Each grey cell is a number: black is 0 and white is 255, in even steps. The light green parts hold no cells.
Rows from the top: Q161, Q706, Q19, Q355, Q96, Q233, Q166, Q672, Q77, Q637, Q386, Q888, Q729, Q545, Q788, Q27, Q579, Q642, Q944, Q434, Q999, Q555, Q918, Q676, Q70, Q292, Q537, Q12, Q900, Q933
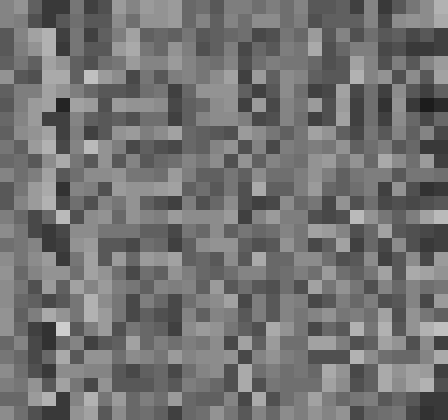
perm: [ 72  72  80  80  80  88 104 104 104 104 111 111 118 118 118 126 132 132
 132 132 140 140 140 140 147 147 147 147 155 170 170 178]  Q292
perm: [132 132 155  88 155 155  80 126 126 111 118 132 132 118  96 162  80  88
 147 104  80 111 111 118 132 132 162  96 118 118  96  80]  Q96
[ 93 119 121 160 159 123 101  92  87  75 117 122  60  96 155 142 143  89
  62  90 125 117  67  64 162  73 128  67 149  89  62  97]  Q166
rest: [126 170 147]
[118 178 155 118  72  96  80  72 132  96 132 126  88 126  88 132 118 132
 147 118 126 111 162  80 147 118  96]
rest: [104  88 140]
[ 88 170 104 104 140 140 111  80  88 140  64  88 140  72 155]

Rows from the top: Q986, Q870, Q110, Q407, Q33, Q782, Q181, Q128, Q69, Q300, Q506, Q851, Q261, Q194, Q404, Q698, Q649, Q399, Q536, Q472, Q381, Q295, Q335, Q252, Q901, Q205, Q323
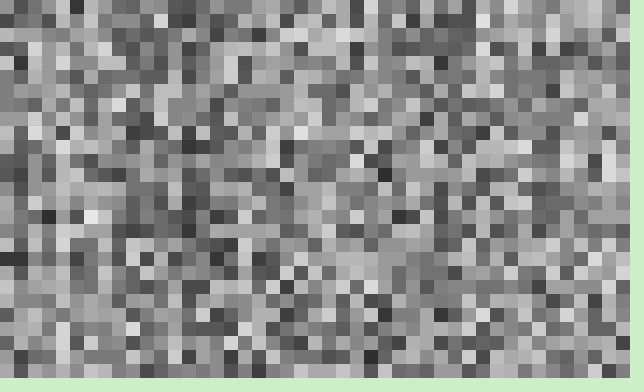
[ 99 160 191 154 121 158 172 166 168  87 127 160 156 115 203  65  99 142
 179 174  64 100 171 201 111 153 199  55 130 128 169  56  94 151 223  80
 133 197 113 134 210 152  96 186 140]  Q335
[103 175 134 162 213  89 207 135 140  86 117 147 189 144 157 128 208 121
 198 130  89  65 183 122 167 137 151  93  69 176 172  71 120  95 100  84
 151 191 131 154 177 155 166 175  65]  Q901
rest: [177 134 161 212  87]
[204 134 140  81 121 147 189 140 161 127 212 121 196 134  87  68 183 121
 169 134 154  93  68 177 169  74 114  87  99  93 147 189 134 161 177 154
 169 177  68]

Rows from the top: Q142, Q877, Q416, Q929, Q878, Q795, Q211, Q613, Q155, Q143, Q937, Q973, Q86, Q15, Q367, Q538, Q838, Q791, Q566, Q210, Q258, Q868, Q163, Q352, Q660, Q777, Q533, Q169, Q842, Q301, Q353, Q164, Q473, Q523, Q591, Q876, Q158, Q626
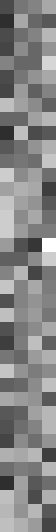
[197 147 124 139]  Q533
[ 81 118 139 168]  Q352
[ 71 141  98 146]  Q929

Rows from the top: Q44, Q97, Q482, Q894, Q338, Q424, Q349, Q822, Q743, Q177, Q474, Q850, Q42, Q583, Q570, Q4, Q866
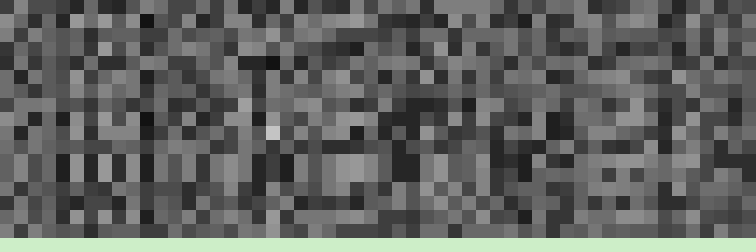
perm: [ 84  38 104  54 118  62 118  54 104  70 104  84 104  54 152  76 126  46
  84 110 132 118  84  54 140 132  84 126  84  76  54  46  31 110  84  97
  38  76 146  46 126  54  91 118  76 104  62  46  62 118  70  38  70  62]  Q894
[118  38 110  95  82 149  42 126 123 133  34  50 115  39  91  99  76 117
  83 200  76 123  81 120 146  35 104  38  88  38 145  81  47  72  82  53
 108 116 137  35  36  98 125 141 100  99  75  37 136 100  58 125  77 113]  Q177
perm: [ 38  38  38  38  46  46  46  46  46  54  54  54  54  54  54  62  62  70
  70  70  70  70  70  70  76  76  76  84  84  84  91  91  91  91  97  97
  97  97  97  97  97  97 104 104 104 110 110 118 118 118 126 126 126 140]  Q570
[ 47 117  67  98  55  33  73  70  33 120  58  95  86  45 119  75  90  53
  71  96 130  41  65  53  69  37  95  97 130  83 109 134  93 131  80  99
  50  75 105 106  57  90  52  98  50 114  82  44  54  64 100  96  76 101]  Q570
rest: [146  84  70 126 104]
[ 70  70  70  62  91  62 110 110  54 104 104 104 118  84 104  54  97  91
 118  91  97  91  91  70  76 110  62 126  84  91]
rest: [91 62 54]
[146 110  91 118 104  91]
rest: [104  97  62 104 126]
[118 110  54  70 118  97  54  97  54  76  46  46  54  76  84  38  76  91
  54  70 104  97  38  70  46  38  97 126  62  97  54  46  70 140  38  97
 126  91  46  97  70]

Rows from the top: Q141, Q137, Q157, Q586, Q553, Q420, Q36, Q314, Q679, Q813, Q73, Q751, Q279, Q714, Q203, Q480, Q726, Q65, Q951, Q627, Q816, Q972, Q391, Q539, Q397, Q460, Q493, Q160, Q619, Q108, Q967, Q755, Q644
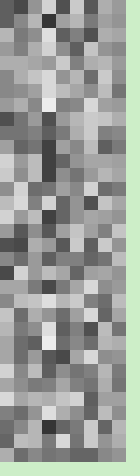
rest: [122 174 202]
[128 136]
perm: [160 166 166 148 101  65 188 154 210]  Q751
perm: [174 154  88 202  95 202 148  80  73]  Q65
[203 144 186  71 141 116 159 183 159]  Q279
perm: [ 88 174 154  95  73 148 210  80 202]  Q141
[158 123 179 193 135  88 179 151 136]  Q586

